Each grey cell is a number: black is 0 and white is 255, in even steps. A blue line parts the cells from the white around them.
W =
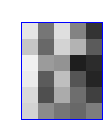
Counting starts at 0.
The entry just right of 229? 118
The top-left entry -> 229
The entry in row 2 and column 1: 155
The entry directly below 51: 91
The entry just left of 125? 104
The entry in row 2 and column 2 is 147
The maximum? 241
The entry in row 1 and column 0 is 197
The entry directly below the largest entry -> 235

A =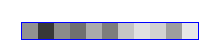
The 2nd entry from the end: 158
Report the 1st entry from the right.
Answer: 231
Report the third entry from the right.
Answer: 209

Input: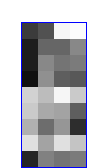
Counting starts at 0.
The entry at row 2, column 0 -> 29
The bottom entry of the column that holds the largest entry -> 123
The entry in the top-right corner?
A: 252
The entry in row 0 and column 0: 59
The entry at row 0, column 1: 81
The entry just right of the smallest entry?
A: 144
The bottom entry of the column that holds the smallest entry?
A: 37
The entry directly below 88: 202
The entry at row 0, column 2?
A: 246
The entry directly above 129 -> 163
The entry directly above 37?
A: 224

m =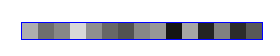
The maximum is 216
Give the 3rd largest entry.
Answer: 166
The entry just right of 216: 143
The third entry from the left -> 135

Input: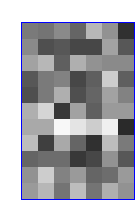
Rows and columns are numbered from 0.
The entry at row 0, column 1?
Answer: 116
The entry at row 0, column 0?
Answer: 122
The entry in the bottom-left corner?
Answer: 154
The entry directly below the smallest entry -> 122
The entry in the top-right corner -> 48
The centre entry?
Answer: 162
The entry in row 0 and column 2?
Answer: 138
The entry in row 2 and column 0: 162
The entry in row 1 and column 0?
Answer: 138
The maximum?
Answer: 248
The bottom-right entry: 146
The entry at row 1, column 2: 87
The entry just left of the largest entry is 169
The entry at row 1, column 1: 79
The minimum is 42
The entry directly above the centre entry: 79
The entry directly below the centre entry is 228
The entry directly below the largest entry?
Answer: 169

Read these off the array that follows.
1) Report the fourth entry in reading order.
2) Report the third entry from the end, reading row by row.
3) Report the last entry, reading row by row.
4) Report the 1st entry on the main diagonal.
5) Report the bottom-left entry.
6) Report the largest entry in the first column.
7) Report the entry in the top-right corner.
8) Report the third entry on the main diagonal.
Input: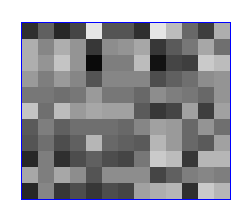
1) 69
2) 47
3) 182
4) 47
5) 39
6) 196
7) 174
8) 196

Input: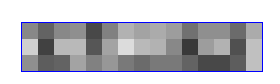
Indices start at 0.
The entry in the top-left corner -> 136
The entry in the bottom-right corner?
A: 192
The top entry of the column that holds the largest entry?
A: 178
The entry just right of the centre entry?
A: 178
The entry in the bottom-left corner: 143
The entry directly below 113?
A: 57
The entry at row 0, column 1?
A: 99
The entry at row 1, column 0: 207
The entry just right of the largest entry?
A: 185
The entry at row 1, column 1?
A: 65
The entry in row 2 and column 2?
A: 99

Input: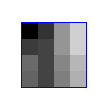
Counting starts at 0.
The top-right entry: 208
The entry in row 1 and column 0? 59
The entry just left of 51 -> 2
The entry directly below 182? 176
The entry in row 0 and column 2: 149
